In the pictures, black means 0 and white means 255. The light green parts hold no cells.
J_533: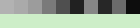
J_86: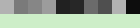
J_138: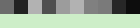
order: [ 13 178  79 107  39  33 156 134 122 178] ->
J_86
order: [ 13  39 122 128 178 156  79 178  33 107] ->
J_138
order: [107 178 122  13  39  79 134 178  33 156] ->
J_86
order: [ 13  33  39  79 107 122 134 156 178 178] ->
J_86
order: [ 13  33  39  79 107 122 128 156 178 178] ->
J_138

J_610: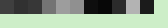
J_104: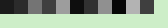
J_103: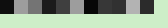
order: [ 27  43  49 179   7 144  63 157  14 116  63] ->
J_104
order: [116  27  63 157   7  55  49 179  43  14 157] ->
J_103
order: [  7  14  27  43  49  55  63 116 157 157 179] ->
J_103
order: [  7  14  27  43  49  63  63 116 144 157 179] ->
J_104
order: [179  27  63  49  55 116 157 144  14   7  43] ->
J_610
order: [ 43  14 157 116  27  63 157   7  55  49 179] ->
J_103

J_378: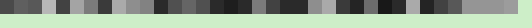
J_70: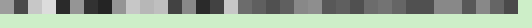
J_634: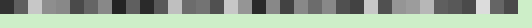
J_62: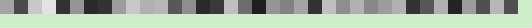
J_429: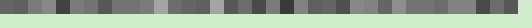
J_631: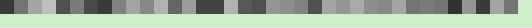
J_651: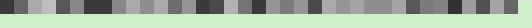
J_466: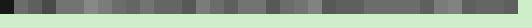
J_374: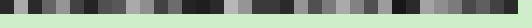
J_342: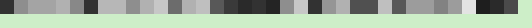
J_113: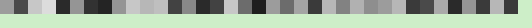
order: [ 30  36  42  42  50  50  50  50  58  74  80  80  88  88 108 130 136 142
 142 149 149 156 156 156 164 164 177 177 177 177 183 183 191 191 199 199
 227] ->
J_62
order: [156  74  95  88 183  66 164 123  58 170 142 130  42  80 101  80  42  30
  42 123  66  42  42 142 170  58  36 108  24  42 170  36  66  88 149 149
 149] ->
J_378
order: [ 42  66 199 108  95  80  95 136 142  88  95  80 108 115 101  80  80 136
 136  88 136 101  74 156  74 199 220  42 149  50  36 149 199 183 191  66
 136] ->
J_70
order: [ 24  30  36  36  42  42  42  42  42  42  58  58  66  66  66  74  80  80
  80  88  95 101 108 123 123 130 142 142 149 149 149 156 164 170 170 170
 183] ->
J_374

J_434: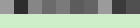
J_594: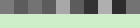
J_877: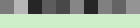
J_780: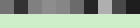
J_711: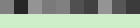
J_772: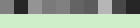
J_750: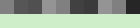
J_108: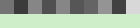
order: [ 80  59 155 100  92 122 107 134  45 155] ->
J_434
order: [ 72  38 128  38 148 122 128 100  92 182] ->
J_772
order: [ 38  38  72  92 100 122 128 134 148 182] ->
J_877
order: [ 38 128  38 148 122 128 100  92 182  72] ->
J_772
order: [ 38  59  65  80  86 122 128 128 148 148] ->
J_711
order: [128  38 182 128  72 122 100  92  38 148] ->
J_772

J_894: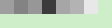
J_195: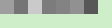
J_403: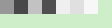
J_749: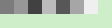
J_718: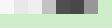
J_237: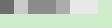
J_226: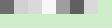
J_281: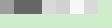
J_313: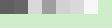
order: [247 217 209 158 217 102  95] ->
J_313
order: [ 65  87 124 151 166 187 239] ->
J_749
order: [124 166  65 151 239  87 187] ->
J_749
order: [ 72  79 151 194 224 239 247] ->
J_403
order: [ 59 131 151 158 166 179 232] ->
J_894
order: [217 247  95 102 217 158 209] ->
J_313

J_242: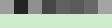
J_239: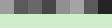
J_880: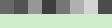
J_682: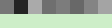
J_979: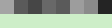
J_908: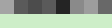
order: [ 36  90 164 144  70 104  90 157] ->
J_239
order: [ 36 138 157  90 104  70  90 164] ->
J_979
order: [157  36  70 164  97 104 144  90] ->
J_242
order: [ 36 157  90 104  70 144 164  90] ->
J_239
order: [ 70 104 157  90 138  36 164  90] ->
J_979

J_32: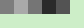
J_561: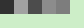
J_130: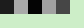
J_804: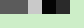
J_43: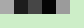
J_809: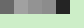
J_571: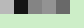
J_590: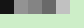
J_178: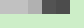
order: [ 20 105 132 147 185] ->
J_571
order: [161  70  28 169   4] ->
J_130
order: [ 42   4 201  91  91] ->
J_804
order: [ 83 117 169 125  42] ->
J_32
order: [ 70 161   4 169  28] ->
J_130
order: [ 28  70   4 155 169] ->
J_43

